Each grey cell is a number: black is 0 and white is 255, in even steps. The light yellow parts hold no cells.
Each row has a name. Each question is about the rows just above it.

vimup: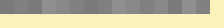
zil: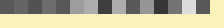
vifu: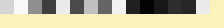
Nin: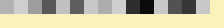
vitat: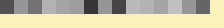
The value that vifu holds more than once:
[235]
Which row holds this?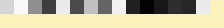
vifu
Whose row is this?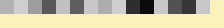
Nin
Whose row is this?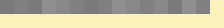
vimup

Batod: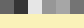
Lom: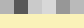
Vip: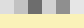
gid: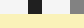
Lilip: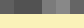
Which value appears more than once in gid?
[245]
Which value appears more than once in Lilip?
[82]
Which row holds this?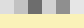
Vip

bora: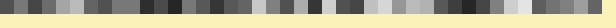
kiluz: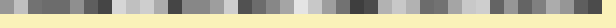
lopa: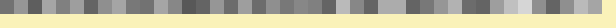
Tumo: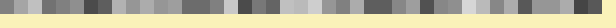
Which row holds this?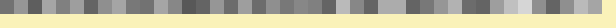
lopa
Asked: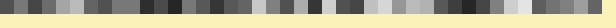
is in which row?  bora
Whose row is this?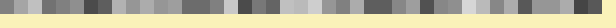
Tumo

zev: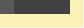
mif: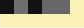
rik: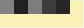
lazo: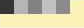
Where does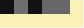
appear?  mif
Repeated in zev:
[66]

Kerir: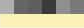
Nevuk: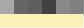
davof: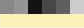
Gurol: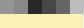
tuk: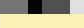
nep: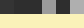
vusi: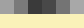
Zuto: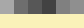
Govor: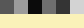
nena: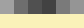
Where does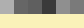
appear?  Kerir
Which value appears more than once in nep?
[46]

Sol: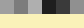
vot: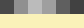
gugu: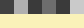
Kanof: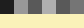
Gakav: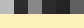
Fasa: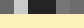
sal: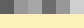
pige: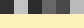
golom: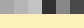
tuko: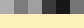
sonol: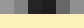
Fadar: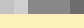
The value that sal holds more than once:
[152]
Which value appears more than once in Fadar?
[136]

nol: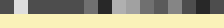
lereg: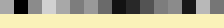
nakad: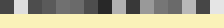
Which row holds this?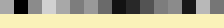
lereg
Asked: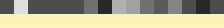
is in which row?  nol
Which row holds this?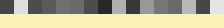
nakad

